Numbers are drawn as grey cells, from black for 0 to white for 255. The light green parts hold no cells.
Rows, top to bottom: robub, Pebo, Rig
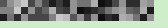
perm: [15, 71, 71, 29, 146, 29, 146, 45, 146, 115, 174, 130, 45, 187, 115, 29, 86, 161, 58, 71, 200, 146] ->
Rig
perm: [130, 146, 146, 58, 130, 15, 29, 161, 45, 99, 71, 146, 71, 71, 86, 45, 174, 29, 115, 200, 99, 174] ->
Pebo
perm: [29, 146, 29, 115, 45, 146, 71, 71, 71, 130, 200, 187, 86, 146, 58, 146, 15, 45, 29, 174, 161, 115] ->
Rig
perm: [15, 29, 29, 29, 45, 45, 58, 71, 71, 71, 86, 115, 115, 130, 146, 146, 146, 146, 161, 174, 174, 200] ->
robub

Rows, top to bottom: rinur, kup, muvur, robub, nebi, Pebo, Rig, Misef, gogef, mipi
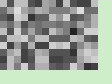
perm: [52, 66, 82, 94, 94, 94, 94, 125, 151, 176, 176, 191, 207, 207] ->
mipi
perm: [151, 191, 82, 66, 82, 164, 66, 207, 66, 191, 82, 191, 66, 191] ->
gogef
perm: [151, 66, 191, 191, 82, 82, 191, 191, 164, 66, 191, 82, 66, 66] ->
rinur
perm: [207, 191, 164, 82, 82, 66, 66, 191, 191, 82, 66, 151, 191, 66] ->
gogef

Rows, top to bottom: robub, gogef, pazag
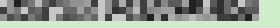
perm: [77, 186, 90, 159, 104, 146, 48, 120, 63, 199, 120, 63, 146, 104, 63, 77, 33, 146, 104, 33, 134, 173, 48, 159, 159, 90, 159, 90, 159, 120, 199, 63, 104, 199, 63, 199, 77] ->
pazag
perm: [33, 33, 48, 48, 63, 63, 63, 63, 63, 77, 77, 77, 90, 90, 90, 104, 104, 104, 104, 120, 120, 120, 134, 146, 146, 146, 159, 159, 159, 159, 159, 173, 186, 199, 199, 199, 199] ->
pazag
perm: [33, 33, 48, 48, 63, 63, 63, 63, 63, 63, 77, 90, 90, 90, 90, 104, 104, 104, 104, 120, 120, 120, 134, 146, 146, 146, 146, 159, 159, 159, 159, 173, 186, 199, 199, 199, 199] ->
robub
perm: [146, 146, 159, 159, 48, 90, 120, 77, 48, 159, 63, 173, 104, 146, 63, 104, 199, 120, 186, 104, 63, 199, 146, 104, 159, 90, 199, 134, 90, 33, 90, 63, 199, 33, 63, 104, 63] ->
gogef
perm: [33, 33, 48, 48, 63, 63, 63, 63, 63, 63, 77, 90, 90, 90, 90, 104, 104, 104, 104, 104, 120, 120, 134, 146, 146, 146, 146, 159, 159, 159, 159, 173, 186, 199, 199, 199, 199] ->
gogef
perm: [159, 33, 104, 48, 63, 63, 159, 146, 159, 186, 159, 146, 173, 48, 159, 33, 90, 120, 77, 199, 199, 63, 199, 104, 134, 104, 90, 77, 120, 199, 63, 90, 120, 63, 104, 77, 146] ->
pazag

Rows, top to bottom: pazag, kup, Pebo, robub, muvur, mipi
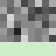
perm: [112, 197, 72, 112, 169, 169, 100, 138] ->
pazag
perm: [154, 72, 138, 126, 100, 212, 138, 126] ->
mipi
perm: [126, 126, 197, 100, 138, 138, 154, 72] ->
robub
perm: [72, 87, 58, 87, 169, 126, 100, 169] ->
kup
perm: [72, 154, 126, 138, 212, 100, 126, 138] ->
mipi

